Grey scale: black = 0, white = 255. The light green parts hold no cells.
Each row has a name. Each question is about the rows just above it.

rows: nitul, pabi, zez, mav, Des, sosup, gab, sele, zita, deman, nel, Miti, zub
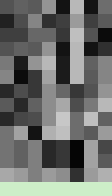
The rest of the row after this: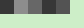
[148]
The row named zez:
[ 63  63 103 103  55 191  83  11]
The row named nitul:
[ 83  97  90 148  19 184  19 109]

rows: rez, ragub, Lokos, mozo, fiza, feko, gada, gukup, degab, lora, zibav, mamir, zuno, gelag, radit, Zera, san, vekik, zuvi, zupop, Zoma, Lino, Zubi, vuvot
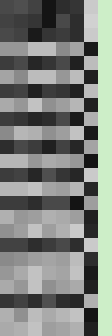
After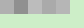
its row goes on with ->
[194  20]
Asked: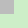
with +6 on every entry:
[194]

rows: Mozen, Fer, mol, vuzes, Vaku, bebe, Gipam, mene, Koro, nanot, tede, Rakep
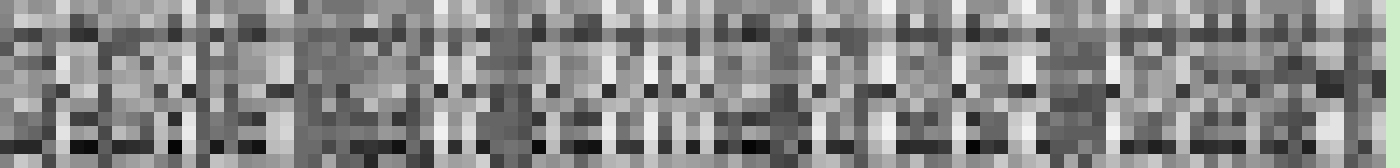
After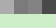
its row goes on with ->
[ 65 131 179 187 137  87 152 172 131 187 115 123 172 137 144 200 152 179
 193  79 166  79 159 187 152 172 200 137 152 193 115 179 123 152 144 101
  87 115 152 179  87 123 144]
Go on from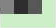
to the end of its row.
[ 73 115 137  59 115 115 123 123 152  79  87  73  87 123  73  65  87  59
 131  87  73 123  73 123 144  79  87 123]
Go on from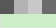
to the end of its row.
[107  94 172 172 152 166 187 207 166  87 213 172 179  79 172 144 159 179
 172 101 107 159 187 172  87  94 179 213 152 179 144  94 200 179 166 172
 187 200 187 107 123  94 107 200  87 159 193  87 166 187 144 159 152 172
 131 152 107 172 200 200  94 107 187]
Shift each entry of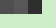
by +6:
[85 93 51]

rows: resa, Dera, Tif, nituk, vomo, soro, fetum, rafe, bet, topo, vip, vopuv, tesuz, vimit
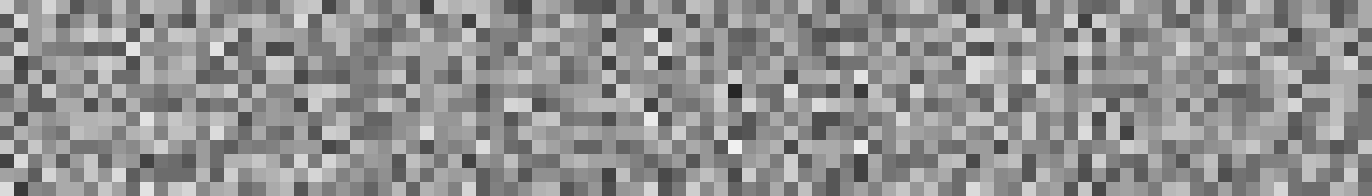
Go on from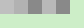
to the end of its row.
[162 156 156  86 115 184 206 108 115]
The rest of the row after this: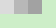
[150 226 100 144  86 198 150 156 162 178 129 162 129 144 108 206 170 137
 150 184 198  93  93 170 170 162]
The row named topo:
[100 178 156 129 115 191 178 170 123 178 191 129 191 191 123 219 144 108
 170 115 100 170  86 206 198 100 108 115 144 156 219 144 156 162 100 150
 115 184 162 144 156 178 162 144 162 162 191 129 206 129 108 198  79  86
 144 137 191 129  79 144 129  93 178 137 170 162 150 144 191 137 123 206
 129 206 123 178 108 219 100 198  66 170 156 191 191 178 137 184 137 162
 156 156  86 115 184 206 108 115]
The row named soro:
[178  79 184  86 162 170 100 198 108 108 191 162 178 178  93 108 108 156
  93 178 178  73 115 108  93 129 129 170 198  93 162 123  93 178 150 162
 178 198 162 162 100 123 150 198 108 144 137 150 144 170 115 150 206 144
 170 170  73 170 170 191 137 226 129 178 170  86 150 129 129 219 184 162
 150 226 100 144  86 198 150 156 162 178 129 162 129 144 108 206 170 137
 150 184 198  93  93 170 170 162]
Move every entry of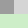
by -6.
[150 207]
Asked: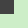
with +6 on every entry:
[72]
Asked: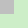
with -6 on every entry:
[185]

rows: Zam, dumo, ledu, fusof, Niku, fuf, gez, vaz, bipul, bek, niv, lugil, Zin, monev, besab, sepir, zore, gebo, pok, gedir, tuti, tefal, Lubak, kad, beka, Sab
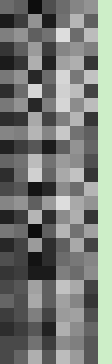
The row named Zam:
[108  95  13  79 108 133 147]
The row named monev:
[ 73  87  19  39 140 108 181]
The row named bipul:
[ 45  53 169  67 127 181  53]
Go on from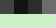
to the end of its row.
[120 133]

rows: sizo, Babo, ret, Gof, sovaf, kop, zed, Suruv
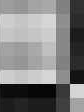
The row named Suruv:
[ 28  36  28  28  64 163]
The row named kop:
[205 197 205 213 143  20]
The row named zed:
[ 13  13   7   7  57 213]
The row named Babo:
[205 197 205 213 143  43]
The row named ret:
[197 191 197 205 136  28]
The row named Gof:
[163 157 169 191 136  36]

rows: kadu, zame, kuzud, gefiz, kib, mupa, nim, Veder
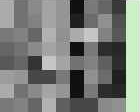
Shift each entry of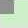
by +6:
[150]
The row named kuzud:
[122 130 102 177 144 171 197 130  88]
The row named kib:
[ 88 102  52 197 164 114 130  95  45]
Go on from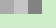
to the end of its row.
[88]
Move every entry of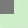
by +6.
[128]

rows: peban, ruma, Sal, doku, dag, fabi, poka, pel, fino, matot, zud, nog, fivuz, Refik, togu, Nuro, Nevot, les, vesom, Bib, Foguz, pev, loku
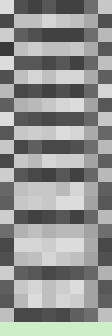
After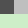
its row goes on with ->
[213 191 213 213 170  95]
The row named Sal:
[205  95  80  65  65  65 110 185]
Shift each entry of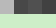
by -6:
[179  66  74  59]

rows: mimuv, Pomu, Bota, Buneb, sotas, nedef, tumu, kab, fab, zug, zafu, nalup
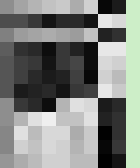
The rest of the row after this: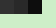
[ 56  34  13 231 231]
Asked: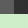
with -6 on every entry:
[87 43]
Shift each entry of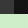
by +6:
[62 26]
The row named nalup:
[150 172 187 208 208 187 187   1  20]
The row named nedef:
[ 85  64  41  27  34  64   7 208 187]
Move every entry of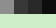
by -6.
[136  50  35   7]

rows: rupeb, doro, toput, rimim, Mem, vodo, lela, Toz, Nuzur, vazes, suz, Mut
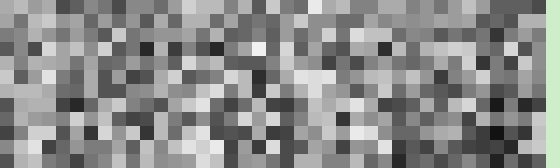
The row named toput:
[124 136 178 149 117 156 124  89 201 117 136 149 149 164 117 178  95 103
 130  95 156 109 142 208 117 220 193 193 109 136 130  89 117  95 117  53
 124 156 124]
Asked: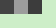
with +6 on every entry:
[ 73 162  66]
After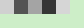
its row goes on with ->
[149 201  53 186 109 193 226  75  83  75 171  60  67 164 142 201 156 234
 220 142 103 103 149 171 178  89  60  18  83  53 193]
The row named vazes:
[ 67 130 208 208  83 164  53 214 149 201  53 186 109 193 226  75  83  75
 171  60  67 164 142 201 156 234 220 142 103 103 149 171 178  89  60  18
  83  53 193]
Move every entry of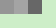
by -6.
[143 158  97]

